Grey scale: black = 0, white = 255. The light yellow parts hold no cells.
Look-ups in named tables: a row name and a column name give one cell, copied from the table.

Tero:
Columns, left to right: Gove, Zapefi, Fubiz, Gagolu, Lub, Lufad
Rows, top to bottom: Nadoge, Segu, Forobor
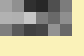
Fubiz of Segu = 198
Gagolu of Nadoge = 39
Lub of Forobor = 146
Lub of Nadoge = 79
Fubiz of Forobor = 65
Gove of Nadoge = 165
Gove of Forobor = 126

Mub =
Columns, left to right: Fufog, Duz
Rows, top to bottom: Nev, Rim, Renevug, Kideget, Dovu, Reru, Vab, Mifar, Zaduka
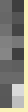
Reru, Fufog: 98
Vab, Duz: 106
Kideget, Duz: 120
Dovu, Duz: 63
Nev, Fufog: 106
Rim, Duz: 84
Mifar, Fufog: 89
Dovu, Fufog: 134

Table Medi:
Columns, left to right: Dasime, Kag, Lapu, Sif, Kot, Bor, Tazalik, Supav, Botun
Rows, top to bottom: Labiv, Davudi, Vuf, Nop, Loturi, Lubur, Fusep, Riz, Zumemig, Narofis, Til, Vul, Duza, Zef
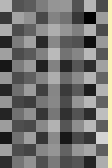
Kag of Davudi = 163
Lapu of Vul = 159
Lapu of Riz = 156
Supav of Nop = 15
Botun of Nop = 153
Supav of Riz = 29
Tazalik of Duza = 151
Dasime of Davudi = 56
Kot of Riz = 134
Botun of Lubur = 161
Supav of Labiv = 182
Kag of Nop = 124
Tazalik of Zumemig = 149

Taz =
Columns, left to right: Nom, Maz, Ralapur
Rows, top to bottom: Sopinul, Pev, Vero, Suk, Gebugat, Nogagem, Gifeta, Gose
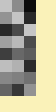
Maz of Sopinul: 139
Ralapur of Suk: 76
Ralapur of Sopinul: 12
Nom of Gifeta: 135
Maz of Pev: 196
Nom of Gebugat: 62
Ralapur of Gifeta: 113

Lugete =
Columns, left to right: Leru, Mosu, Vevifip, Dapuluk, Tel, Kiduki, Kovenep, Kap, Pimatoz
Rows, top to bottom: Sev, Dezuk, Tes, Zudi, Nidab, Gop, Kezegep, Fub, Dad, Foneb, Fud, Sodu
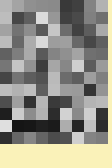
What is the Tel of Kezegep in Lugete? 186
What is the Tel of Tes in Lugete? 198
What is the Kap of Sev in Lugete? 131
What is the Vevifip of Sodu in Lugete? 133
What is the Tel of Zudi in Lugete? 157
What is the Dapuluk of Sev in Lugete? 140
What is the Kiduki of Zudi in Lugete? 159
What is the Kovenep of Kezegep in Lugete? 94
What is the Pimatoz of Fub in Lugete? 147
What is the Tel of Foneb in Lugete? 44
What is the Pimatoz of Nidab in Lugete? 108
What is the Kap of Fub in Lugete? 52
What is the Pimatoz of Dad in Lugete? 185
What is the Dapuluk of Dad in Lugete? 182
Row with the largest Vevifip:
Fub

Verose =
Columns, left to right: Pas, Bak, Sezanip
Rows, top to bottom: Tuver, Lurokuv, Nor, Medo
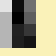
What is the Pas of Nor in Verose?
181
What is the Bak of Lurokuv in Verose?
1
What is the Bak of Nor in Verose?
33
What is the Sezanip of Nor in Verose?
55
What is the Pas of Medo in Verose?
181
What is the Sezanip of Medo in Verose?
20
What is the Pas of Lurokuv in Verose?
181
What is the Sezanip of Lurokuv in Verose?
94
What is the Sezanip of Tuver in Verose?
112
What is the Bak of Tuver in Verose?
13
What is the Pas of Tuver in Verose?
227
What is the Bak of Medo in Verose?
31

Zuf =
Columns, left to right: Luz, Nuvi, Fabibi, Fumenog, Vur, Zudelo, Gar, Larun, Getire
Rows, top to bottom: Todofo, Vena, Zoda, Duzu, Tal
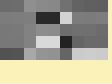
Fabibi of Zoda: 130
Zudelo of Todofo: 113
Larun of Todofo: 96
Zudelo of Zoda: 109
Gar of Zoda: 112
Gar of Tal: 203
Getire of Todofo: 95
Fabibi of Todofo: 143
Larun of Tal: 205

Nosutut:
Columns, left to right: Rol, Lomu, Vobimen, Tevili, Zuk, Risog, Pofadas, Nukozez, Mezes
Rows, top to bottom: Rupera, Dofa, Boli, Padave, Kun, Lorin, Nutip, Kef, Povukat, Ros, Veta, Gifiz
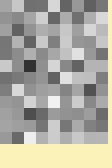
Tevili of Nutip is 148
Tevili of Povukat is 168
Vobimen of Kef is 146
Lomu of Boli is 97
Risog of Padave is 203
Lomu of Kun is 140
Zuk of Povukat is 241
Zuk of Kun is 167
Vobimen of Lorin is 49
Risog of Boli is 199
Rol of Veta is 164
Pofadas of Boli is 159
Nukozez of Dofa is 174
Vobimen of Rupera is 112

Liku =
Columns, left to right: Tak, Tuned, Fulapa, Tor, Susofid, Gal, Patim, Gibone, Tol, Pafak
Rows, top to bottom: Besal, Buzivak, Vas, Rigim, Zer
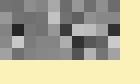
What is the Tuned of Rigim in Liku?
200
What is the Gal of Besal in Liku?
108
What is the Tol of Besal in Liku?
143
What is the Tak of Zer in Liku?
161
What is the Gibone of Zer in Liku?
178
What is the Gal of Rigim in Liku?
174
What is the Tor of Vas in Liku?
114
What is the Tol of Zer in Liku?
117
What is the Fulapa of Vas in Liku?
119
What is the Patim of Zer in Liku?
84
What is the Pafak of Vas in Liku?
49
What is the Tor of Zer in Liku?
135
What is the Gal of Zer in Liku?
143
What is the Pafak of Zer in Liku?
162
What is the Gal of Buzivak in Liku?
113
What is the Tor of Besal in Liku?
133
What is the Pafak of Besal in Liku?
108
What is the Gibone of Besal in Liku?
111
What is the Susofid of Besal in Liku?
168
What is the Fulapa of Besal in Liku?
142

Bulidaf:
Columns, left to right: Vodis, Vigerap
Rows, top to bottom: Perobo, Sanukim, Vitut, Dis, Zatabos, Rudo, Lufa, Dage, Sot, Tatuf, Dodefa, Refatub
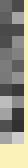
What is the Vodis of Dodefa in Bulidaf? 78
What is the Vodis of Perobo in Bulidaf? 105
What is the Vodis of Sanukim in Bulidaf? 95
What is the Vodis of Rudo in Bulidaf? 124
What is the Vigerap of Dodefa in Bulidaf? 49
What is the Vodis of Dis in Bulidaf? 77
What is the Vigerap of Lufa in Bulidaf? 146
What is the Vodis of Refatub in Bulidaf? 164
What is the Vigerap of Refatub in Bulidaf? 203
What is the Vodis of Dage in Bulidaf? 74
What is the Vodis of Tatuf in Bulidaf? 162
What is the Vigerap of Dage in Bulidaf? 57
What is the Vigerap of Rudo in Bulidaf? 94
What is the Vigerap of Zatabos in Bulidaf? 129
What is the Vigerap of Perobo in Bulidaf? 74
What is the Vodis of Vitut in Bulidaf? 73
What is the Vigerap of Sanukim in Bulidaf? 165

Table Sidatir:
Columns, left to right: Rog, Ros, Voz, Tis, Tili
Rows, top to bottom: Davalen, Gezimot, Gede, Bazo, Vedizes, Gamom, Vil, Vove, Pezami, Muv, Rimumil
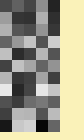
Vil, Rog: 181
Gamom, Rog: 66
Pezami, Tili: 96
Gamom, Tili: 147
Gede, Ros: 86
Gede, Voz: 75
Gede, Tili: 55
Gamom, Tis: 100
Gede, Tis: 147
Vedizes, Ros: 44
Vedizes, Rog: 192
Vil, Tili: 63
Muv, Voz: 181
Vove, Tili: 196
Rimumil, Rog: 23
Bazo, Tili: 205
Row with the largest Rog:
Vove

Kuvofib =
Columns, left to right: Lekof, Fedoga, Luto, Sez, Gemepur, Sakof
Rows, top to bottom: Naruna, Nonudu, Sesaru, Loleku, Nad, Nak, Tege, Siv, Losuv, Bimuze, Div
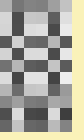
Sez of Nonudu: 197
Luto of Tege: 226
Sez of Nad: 219
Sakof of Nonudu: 223
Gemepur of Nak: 196
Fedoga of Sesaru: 77
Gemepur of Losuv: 168
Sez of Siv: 200
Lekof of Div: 102
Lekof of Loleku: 88
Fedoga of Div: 195
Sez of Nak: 88
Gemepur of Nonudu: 94

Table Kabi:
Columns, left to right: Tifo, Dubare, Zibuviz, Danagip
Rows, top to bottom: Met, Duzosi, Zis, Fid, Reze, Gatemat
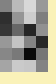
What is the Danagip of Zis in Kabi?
145
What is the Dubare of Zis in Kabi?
103
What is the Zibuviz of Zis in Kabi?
37
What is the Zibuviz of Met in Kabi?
216
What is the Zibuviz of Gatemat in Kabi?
199
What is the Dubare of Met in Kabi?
186
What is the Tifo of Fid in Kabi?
152
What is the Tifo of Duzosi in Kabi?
47
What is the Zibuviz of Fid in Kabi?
132
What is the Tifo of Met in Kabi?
130
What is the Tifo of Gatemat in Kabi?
165
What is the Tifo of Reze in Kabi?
135
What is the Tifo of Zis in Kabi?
54
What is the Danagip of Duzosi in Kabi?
126
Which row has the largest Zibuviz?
Met

